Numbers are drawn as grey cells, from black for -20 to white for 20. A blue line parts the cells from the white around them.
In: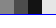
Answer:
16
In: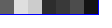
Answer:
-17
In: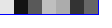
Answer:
-4
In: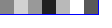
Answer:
-6
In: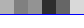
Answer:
14
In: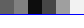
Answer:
18
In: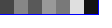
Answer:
-17
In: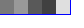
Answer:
15
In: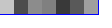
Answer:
5
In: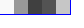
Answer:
11
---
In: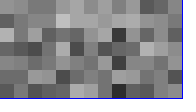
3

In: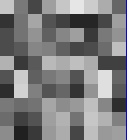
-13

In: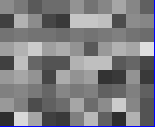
-5

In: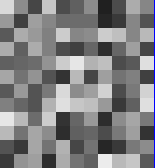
-12

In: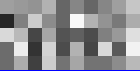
15
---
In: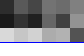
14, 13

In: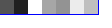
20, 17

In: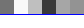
19, 10

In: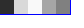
19, 14

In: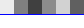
17, 13

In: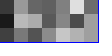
15, 11

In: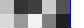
18, 14

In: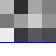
17, 12
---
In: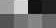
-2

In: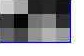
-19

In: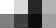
-10

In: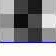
-18

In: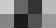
-16

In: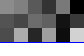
-9

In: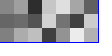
-3

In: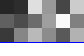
-8
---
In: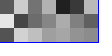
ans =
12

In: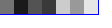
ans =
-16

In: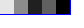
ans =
2

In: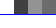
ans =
-10

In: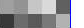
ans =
3

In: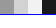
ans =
13

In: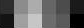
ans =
2

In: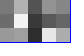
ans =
8
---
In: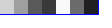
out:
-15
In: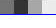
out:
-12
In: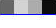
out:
-18
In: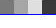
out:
-11
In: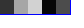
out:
-19
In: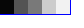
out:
-19
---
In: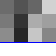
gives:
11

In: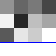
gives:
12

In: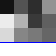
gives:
-1

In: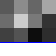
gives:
-18

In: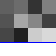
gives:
12

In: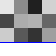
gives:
-12

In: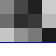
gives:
-1

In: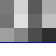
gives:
-8

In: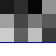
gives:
10
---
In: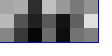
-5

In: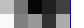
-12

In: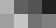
-2

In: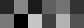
8

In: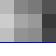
4

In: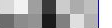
15

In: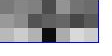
-9
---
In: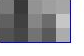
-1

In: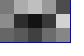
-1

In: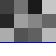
-10

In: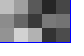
10

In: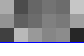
7

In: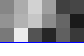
1

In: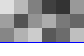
15

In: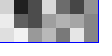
13
